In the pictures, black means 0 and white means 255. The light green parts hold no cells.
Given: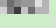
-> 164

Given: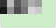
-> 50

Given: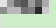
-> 227

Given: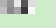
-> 177

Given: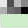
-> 232

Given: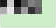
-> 26
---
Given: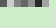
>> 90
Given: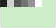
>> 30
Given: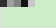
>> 48
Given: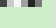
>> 68
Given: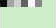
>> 11
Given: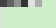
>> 67
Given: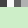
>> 66
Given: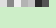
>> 222
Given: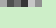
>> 169
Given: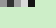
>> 150
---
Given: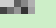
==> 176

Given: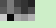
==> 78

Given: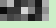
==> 144

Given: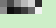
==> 45

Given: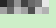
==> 231

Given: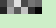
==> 103
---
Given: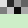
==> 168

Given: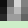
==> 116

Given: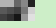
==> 209

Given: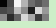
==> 152

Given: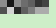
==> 171

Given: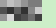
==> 204

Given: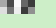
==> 144
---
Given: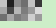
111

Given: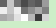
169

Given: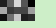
16

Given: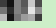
185

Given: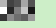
54

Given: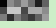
124

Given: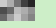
104
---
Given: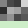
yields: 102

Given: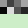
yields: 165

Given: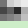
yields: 175

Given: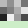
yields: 228

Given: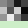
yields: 9

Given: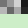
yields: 26

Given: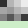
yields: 196

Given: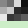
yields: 30
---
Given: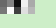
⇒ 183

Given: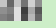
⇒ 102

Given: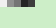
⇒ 60

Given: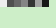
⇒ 23

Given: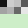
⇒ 230

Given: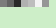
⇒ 150

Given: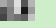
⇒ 195

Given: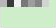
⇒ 211

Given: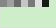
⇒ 25

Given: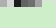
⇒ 163
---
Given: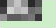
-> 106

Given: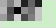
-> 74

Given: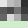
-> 217

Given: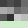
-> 49

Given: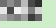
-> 157

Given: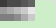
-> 140

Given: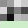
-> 15

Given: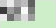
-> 172

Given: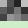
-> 149

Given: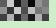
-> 24
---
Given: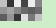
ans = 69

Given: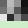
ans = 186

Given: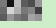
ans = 92

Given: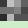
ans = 193

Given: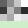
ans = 141

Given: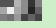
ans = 140

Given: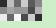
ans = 204

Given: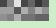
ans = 100

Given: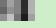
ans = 131
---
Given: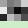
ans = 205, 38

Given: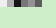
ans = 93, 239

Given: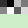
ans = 121, 135

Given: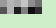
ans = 112, 84

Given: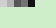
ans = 18, 207

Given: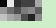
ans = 167, 193

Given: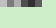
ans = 94, 191

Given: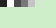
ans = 197, 35
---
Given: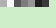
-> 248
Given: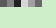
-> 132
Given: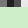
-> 32
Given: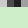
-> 76
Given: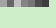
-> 103
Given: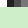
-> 33
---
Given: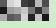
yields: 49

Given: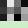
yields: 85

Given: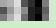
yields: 19

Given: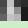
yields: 142

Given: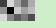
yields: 160

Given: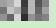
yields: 102
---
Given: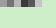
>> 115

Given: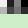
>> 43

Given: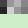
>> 122

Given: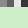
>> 138

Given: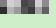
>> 71

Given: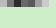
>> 104
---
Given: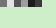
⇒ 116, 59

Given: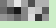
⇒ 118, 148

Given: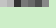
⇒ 195, 136

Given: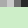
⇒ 171, 40

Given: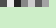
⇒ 79, 163

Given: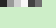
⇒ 37, 113

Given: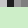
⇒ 198, 127

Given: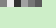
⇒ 130, 90

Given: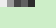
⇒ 237, 43

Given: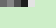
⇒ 107, 227
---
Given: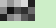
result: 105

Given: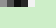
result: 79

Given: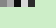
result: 134

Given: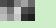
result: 118

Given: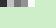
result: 147

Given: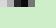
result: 118
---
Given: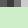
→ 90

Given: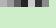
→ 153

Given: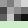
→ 183

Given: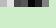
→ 130

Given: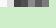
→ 139

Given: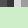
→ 81

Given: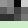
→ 134
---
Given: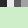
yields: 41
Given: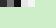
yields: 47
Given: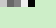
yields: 201
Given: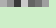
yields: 175
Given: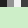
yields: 32
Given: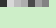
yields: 50
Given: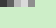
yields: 57
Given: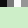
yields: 13
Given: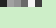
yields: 35
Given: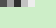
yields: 80
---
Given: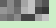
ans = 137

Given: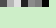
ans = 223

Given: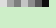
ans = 126

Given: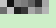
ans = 30

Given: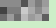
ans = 109

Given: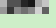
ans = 136

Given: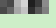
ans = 166

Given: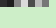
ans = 134
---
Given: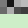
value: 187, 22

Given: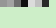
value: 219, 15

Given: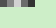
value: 210, 51

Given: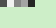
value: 241, 37

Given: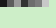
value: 200, 24

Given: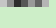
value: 197, 45
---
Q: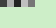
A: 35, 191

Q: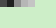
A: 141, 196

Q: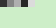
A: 175, 219

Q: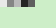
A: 186, 232

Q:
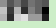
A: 45, 223

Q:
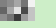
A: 226, 242

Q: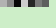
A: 205, 205

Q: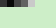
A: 69, 201
